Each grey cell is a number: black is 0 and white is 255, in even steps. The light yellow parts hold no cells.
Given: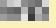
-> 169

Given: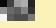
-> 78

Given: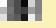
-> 237

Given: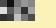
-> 120

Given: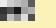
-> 221

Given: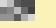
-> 174
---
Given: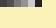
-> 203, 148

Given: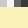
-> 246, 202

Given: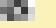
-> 252, 221

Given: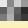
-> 233, 206

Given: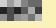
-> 208, 195

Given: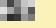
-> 224, 209

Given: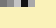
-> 196, 169
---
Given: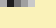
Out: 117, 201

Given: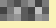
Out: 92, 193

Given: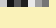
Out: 32, 233

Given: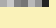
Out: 117, 200

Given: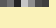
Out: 198, 198

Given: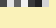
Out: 242, 242

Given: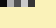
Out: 81, 202

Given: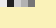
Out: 208, 236

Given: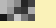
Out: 65, 198

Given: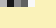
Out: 139, 248
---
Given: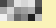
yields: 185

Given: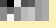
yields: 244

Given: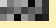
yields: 165

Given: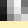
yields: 130

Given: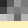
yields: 180

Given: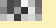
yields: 214
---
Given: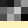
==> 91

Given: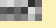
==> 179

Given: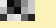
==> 51

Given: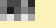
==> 71

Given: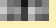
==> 104

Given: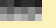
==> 31

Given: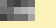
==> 64

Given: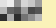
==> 143
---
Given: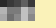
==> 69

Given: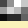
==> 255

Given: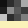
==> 74

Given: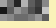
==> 36

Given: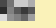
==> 204

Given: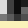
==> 13

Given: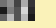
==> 67

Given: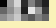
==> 214

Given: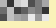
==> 204
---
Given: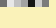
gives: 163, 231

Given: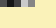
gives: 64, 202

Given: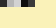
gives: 210, 210

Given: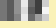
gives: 219, 245

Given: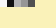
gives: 180, 247

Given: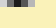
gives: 28, 211

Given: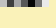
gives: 88, 234

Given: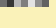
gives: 126, 226

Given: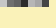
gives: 43, 198

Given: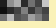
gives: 128, 198
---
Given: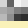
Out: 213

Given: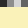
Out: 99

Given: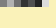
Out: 126

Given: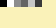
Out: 141

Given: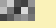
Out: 190

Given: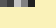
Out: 87

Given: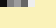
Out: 129

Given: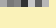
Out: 169

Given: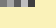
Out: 121

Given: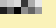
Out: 203
